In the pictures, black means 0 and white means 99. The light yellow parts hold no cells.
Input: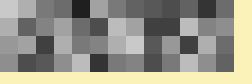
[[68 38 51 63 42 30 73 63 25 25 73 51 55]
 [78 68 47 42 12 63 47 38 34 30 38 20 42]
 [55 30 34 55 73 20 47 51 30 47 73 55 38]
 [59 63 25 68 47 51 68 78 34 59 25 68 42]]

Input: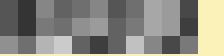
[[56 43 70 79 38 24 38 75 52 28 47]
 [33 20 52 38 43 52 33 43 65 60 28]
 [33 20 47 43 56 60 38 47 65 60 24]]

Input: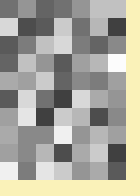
[[93 48 89 79 58 66 35]
 [66 62 79 39 53 48 62]
 [35 48 75 84 48 39 53]
 [62 53 71 30 66 79 25]
 [39 75 58 35 62 71 98]
 [66 53 53 93 58 71 62]
 [35 84 44 25 84 66 58]
 [44 58 39 44 58 75 75]
 [84 30 35 79 44 71 25]
 [62 89 25 79 71 30 53]]

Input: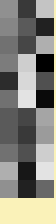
[[68  9 88]
 [44 31 80]
 [56 22 76]
 [44 27 68]
 [35 27 64]
 [35 22 60]
 [56 13 40]
 [17 84 31]
 [52 35 13]
 [44 88  4]
 [48 80  0]]

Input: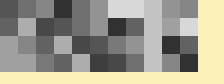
[[33 43 52 19 43 57 84 84 76 57 52]
 [62 62 47 38 67 24 28 43 76 52 19]
 [62 52 38 67 28 33 47 57 76 19 38]
 [38 67 28 33 43 57 19 38 76 62 84]]

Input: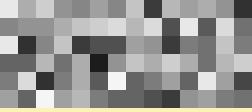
[[62 39 95 62 71 48 39 39 31 23 57 62 48 44]
 [90 67 80 57 52 62 52 76 23 71 62 67 57 19]
 [39 39 71 44 67 11 57 76 67 80 67 44 71 80]
 [52 57 57 67 76 80 85 71 85 31 90 35 85 44]
 [90 19 52 76 23 31 31 62 57 23 48 44 76 48]
 [48 85 19 48 67 35 95 39 48 62 39 90 62 27]]

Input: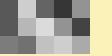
[[34 71 85 57 26]
 [48 44 75 80 66]
 [34 80 39 21 57]]

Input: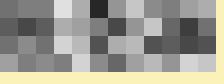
[[62 49 54 49 82 54 40 62 72 58 82 77]
 [44 49 49 87 67 15 58 77 54 49 62 67]
 [44 54 44 82 72 32 67 72 32 36 28 32]
 [36 28 36 67 62 49 28 58 77 40 24 44]]

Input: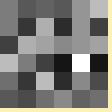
[[43 21 73 17 53 29]
 [48 21 68 17 58 25]
 [25 68 63 53 58 63]
 [34 29 43 53 38 43]
 [48 34 38 34 58 73]
 [73 48 25  8 99  8]]
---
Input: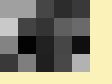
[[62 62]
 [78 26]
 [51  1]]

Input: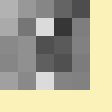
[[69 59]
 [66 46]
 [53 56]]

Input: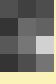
[[31 25]
 [20 41]
 [34 46]]

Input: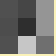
[[31 27]
 [30 18]
 [31 77]]

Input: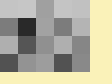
[[76 77]
 [48 16]
 [68 33]]

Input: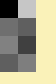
[[ 0 77]
 [43 37]
 [50 25]]

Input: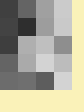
[[25 39]
 [26 18]
 [24 68]]

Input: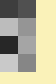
[[24 31]
 [73 58]
 [15 64]]
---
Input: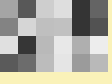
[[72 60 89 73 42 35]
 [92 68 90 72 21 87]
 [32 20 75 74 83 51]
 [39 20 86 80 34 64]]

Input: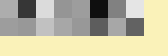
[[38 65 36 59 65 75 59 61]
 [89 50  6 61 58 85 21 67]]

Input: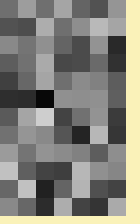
[[66 20 26 67 17 40 53]
 [26 31 70 39 13 75 40]
 [52 56 71 24 26 37 75]
 [55 36 50 54 57 45 60]
 [21 71 14 33 53 58 44]
 [23 57 44 26 80 64 35]
 [37 56 55 56  3 17 18]
 [36 50 54 43 64 40 25]
 [19 41 29 28 66 44 36]
 [16 57 29 39 56 45 53]
 [64 72 55 43 67 30 32]
 [58 32 39 64 43 61 43]]

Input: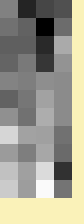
[[45 97 61 79]
 [19 85 62 75]
 [41 65 49 60]
 [44 62 63 83]
 [54 67 44 56]
 [54 63 46 38]
 [54 55 49 51]
 [57 21 47 39]
 [66 16 37 37]
 [42  0 38 44]
 [31 27 14 50]]

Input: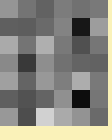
[[41 57 66 81 30 59]
 [46  5 56 39 32 37]
 [47 67 49 59 39 62]
 [38 39 44 55 22 53]
 [46 31 47 68 45 66]
 [61  9 51 41 36 37]
 [47 44 48 38 45 58]]

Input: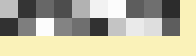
[[36 86 91 76 19 43 51 98 49 19]
 [17 43 36 98 94 69 30 40 20 74]]

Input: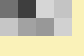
[[81 59 63 77]
 [76 83 24 44]]
